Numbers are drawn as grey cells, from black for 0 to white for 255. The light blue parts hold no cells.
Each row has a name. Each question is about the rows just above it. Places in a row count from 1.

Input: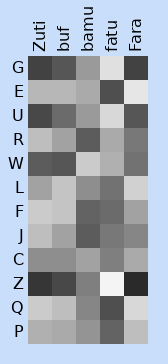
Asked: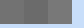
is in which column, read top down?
fatu
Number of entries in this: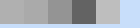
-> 5
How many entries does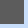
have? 1
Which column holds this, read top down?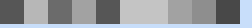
buf

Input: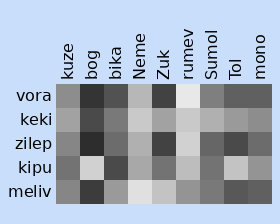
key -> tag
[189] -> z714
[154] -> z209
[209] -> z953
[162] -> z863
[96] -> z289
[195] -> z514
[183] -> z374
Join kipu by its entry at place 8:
z514
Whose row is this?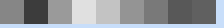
meliv
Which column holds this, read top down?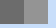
mono
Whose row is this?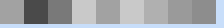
keki
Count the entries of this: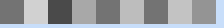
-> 9
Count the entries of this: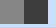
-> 2
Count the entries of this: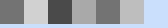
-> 6

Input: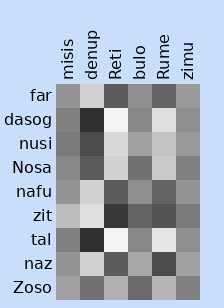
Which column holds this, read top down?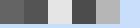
Rume
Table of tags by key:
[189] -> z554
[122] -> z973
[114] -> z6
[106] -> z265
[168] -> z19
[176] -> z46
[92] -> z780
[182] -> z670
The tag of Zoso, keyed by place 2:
z6
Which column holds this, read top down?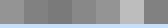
misis
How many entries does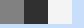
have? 3
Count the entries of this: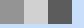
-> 3
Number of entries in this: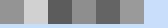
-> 6

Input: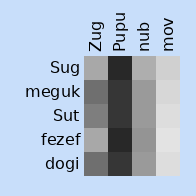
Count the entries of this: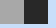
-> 2
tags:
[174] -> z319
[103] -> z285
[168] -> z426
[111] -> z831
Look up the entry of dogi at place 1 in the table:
z831
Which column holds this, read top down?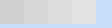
mov

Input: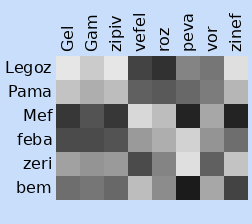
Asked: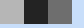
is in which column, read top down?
zinef
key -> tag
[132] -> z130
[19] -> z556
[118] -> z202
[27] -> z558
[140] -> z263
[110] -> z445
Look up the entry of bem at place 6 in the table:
z558
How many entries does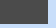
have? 2
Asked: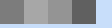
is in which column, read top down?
vor
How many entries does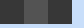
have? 3

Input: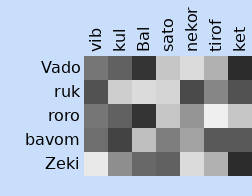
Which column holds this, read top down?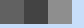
kul
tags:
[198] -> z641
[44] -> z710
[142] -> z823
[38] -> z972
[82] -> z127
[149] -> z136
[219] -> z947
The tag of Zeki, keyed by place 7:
z710
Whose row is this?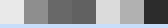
Zeki

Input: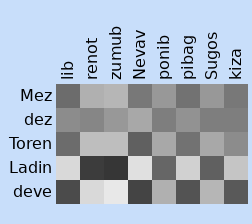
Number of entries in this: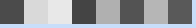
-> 8
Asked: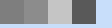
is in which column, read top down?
kiza
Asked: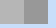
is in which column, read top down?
zumub
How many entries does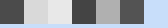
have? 6
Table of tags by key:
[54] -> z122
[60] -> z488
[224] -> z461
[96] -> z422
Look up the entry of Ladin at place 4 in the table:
z461

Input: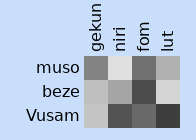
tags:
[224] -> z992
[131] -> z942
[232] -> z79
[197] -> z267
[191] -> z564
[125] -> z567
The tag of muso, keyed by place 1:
z942
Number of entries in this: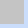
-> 1

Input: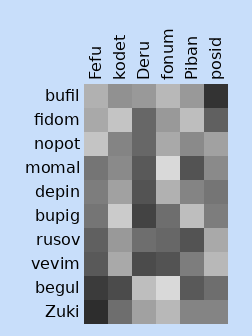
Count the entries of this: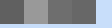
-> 4
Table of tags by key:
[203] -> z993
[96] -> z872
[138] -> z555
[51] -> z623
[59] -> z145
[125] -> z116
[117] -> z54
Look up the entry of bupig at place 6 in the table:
z116
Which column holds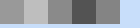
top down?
Piban
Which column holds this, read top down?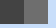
Deru
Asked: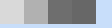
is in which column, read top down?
fonum

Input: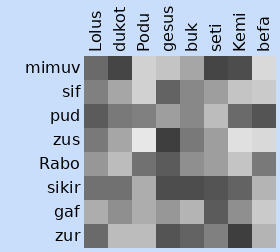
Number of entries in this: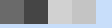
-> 4
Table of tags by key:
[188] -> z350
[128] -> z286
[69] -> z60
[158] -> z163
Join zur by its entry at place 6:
z286
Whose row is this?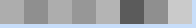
gaf
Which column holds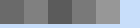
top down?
Lolus
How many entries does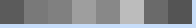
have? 8
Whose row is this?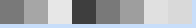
zus
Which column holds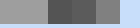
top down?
seti

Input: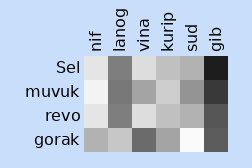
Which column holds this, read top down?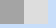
vina
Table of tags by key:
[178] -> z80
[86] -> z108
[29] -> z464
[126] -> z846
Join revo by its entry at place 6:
z108
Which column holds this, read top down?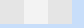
nif
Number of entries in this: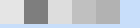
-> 5
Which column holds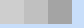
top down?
kurip
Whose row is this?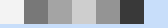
muvuk

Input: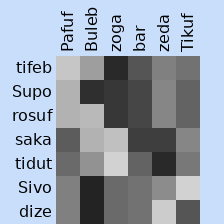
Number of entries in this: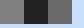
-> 3
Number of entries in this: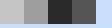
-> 4
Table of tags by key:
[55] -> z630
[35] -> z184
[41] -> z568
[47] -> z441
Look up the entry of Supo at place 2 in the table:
z441

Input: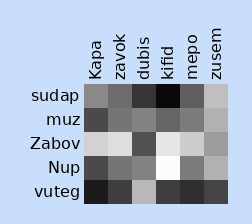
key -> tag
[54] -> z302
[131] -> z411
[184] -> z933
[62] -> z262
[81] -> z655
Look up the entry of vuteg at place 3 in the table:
z933
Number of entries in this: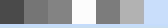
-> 6
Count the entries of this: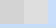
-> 2
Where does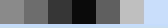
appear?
sudap
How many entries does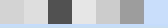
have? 6
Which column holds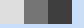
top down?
zavok

